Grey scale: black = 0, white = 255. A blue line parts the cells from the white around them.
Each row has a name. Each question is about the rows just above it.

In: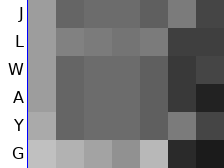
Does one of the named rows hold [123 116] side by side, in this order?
yes
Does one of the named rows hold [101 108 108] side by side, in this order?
yes
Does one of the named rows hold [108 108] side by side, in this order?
yes
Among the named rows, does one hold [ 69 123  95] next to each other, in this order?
no
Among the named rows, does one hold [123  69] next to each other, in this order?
yes

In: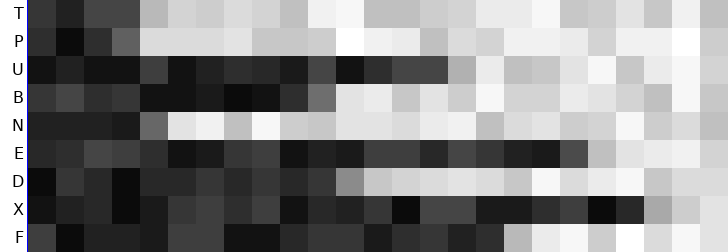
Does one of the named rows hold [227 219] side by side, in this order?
yes
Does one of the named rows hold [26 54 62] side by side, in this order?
yes
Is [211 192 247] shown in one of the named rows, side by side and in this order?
yes
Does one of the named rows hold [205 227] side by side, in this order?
yes
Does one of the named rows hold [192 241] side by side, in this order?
yes

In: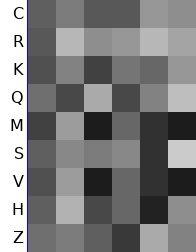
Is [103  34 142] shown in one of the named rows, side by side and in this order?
yes
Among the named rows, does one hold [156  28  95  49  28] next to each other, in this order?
no

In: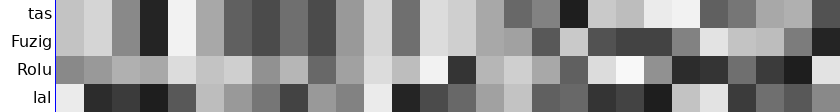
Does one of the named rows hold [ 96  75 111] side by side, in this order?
yes
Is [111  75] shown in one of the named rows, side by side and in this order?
yes
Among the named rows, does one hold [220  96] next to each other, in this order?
no

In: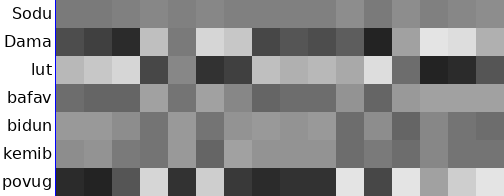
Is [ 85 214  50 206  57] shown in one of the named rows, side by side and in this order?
yes
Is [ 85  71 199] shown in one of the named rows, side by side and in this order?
no
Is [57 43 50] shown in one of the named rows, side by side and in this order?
yes
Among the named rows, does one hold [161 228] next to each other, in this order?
yes

